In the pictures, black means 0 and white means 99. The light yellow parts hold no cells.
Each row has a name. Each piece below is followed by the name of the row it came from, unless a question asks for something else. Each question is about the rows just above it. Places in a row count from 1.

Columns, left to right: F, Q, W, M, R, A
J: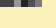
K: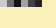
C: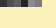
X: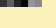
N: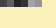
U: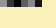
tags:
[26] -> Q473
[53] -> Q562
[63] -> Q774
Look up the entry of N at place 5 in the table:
Q774
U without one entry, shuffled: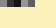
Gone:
[2]
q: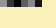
U
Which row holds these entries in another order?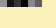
U
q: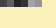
N

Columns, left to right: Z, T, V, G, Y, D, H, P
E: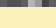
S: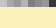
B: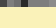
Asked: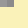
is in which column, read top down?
D
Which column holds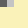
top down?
Z
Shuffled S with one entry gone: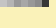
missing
[49]
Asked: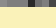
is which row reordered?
B
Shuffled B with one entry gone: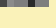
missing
[43]
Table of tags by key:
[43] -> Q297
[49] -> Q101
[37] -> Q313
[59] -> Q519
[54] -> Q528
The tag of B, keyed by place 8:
Q528
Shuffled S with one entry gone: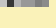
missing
[65]

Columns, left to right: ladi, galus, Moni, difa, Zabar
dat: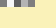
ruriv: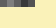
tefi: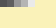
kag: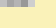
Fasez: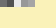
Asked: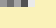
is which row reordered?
Fasez
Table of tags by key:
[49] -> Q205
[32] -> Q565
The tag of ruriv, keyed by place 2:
Q205
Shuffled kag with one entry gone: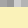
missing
[75]
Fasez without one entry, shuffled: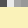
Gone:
[43]
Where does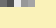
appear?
Fasez

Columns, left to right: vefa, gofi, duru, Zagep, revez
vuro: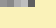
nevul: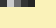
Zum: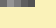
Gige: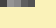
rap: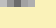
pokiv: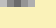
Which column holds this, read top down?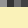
vefa
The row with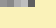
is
vuro
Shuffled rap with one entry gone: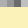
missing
[63]
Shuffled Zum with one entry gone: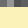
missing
[48]
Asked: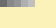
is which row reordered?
pokiv
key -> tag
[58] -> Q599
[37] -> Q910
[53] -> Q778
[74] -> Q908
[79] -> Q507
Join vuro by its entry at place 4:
Q908

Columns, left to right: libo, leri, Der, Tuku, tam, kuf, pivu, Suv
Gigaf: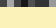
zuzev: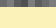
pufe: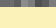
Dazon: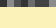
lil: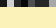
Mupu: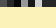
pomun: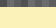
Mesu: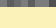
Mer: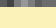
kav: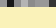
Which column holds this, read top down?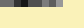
libo
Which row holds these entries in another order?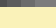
zuzev
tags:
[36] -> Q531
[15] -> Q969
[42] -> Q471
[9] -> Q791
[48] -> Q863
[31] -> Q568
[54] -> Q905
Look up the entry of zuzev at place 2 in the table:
Q863
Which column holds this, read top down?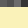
Suv
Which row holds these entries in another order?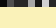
lil
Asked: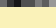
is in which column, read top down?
libo
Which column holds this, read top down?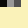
Tuku

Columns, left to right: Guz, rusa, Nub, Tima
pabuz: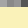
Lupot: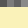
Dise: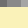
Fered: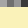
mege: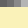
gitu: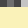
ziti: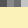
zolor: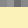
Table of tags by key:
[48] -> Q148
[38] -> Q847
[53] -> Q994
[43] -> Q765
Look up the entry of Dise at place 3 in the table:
Q994
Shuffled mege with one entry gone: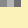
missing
[38]
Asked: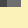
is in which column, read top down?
Nub
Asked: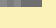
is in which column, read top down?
rusa

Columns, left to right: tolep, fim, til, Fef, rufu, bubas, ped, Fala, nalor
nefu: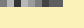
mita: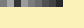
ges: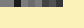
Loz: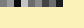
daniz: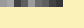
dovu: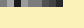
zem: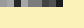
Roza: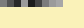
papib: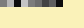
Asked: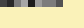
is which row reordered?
dovu
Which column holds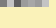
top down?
Fef
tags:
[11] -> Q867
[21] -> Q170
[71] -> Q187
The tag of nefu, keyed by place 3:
Q170
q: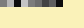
papib
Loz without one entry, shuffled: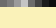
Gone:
[54]
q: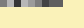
nefu
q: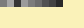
mita

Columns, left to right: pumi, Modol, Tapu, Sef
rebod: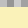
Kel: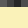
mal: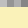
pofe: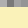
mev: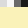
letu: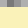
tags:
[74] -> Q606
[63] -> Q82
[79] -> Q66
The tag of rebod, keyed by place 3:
Q66
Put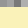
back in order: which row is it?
pofe
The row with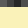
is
Kel
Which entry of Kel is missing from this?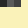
[30]

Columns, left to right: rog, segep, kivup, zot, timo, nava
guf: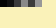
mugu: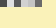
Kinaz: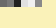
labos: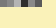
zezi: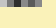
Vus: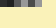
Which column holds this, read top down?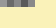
nava
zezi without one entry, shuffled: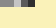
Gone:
[47]
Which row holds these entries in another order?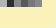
labos
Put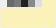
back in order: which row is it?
Kinaz
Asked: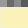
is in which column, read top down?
nava
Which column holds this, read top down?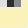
zot

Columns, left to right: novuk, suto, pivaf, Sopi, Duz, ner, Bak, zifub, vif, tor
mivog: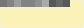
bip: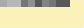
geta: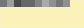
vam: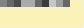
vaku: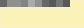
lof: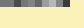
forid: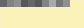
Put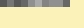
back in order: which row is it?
vaku
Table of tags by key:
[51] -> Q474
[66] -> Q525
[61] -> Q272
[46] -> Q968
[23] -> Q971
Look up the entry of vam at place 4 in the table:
Q525
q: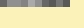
vaku
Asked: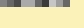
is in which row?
vam

